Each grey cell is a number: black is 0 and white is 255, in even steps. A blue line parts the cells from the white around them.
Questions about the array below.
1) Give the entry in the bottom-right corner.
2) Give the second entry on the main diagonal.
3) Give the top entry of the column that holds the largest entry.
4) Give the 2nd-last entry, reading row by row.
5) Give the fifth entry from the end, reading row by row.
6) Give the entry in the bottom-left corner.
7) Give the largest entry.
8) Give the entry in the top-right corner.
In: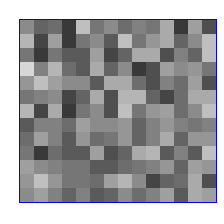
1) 159
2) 69
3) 139
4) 170
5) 129
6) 139
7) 215
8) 79

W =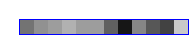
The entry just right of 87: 66
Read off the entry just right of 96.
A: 22

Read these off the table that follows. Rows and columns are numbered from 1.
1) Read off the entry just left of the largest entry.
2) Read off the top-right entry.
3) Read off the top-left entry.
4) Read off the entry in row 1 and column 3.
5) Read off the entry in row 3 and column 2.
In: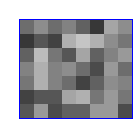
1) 176
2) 141
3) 109
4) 109
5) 188

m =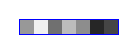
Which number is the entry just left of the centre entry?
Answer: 112
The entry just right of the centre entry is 141

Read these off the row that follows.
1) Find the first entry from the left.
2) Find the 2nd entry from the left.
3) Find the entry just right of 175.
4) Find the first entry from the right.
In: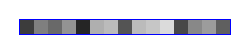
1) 60
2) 127
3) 187
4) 95

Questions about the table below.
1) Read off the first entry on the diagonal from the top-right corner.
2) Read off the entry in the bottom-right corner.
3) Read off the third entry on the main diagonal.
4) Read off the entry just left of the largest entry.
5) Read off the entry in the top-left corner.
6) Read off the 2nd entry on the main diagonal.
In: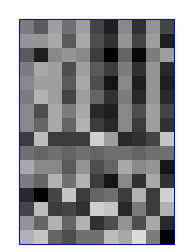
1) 69
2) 1
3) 136
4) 168
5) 124
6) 148

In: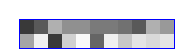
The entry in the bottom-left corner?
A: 165
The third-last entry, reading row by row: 228
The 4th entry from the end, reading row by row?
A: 199
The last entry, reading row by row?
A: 228
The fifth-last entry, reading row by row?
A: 240
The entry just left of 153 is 176
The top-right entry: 153

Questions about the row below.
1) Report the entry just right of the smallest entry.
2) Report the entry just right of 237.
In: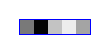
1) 195
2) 164

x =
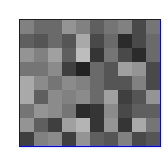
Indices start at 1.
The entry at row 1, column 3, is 106
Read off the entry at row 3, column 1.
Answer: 148
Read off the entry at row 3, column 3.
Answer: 160
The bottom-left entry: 63
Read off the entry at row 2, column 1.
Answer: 95
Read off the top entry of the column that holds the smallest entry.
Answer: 129
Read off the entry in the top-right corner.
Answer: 117
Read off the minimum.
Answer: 34
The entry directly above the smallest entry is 189
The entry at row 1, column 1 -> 129
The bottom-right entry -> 85
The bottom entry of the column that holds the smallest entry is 148
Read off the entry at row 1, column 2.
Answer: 106

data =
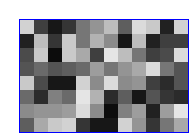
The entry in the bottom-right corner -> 169
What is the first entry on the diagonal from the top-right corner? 210
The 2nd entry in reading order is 63
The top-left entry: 210
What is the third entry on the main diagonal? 12
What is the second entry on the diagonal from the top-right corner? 63
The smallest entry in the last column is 43
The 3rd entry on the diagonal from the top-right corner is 63
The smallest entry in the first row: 23
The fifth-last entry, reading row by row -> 210
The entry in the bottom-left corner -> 94
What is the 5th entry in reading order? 118
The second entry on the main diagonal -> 189
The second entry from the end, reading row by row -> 118

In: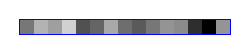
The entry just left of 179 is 119
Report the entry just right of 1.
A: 148

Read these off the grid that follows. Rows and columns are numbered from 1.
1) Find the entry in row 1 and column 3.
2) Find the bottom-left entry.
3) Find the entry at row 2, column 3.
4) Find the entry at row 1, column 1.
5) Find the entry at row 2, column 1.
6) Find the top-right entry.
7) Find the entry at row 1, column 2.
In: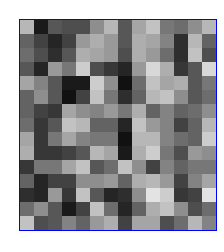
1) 87
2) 194
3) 37
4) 183
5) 99
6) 183
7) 26

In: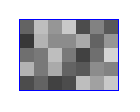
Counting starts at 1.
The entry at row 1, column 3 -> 150
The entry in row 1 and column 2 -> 190
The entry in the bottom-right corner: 201
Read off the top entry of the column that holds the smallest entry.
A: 99
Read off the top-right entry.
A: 88
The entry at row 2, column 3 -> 140
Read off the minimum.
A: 56
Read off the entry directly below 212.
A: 130
